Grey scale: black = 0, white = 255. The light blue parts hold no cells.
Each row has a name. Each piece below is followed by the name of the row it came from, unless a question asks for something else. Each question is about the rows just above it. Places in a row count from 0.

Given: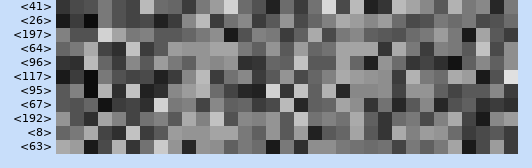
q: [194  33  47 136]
<95>
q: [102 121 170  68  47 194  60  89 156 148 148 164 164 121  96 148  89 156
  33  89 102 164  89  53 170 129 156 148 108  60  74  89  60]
<8>
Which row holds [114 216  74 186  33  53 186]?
<41>
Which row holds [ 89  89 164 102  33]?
<96>
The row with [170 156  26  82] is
<117>
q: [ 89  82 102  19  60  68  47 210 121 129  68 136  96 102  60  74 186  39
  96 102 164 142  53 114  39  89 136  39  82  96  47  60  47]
<67>

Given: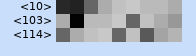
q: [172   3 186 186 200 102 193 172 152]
<103>
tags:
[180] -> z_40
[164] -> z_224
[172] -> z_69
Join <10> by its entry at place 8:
z_69
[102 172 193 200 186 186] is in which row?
<10>
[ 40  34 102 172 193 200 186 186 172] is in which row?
<10>
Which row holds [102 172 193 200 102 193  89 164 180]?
<114>

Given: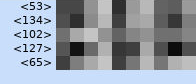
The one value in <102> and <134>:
[169]
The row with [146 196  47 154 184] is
<53>
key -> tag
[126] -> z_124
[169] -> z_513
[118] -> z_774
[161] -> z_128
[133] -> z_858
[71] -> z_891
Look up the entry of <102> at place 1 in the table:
z_513
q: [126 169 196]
<65>
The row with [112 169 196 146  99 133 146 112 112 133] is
<102>

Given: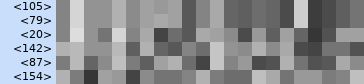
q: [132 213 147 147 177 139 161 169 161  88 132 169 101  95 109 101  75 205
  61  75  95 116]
<79>
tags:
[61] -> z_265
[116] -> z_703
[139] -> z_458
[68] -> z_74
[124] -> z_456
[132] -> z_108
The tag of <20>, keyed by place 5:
z_108
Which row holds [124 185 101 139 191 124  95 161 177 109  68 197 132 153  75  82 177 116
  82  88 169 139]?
<87>
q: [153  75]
<87>
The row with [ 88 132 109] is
<142>

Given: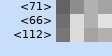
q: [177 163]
<71>
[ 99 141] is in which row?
<71>
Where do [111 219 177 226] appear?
<66>
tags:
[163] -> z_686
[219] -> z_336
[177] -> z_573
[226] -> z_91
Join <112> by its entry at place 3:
z_573
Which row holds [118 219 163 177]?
<112>
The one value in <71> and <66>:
[177]

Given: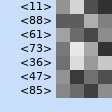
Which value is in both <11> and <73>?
[50]
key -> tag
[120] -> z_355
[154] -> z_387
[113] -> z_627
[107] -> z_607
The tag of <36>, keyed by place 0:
z_627

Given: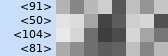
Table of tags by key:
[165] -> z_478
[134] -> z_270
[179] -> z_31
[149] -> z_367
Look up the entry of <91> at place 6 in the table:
z_367
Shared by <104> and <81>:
[111]
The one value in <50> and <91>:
[206]
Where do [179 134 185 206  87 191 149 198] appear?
<91>
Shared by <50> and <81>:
[93]

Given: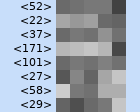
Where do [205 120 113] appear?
<58>
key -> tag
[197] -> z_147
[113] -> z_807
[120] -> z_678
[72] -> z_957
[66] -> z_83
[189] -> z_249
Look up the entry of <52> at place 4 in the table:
z_83
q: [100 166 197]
<27>
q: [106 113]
<52>
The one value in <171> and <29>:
[197]

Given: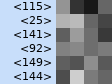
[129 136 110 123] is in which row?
<92>
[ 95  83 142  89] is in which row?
<149>
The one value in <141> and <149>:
[95]

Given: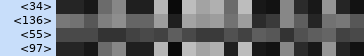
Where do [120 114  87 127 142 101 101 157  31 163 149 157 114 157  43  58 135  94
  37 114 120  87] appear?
<136>
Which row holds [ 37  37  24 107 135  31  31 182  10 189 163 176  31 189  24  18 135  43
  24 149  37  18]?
<97>
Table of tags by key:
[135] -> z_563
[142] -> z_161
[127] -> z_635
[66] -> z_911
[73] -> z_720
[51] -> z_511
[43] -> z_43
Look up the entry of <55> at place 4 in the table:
z_511

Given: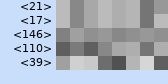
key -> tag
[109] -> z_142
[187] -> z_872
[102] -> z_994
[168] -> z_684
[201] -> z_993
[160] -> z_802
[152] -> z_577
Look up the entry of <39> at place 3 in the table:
z_142
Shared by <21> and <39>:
[181]
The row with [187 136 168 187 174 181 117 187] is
<17>
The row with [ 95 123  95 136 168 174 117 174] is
<110>
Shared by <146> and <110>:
[136]
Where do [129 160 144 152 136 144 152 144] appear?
<146>

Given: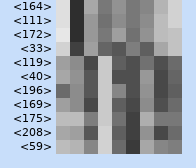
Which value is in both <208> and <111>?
[210]
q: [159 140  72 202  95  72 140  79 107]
<169>
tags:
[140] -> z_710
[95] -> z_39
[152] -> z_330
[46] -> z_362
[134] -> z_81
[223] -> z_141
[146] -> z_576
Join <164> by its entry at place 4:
z_576
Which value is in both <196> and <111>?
[140]
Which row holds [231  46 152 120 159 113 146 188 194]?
<172>
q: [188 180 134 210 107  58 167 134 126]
<59>

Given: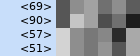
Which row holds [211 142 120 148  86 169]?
<51>
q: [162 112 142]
<69>
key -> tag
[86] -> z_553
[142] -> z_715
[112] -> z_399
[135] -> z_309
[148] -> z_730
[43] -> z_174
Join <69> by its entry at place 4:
z_715
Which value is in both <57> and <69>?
[142]
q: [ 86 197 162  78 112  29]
<90>
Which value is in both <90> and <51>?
[86]

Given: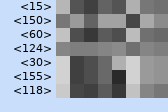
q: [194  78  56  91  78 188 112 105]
<60>

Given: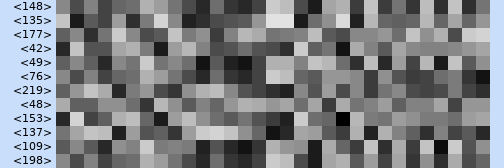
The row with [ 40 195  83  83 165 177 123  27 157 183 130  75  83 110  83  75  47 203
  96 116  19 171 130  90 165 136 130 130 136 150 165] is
<42>
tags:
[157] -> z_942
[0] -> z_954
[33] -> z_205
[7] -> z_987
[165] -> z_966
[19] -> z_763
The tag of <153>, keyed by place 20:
z_954

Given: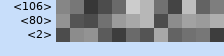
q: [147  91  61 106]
<2>
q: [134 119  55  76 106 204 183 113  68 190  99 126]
<106>
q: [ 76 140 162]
<80>

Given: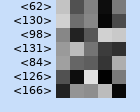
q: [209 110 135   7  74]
<130>
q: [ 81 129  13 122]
<62>
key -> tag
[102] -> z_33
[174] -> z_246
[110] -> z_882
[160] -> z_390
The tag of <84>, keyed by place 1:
z_33
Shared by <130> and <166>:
[7]
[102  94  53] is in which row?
<84>
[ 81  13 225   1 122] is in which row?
<126>

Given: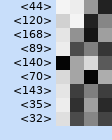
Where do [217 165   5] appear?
<70>
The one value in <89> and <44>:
[237]
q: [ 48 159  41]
<35>

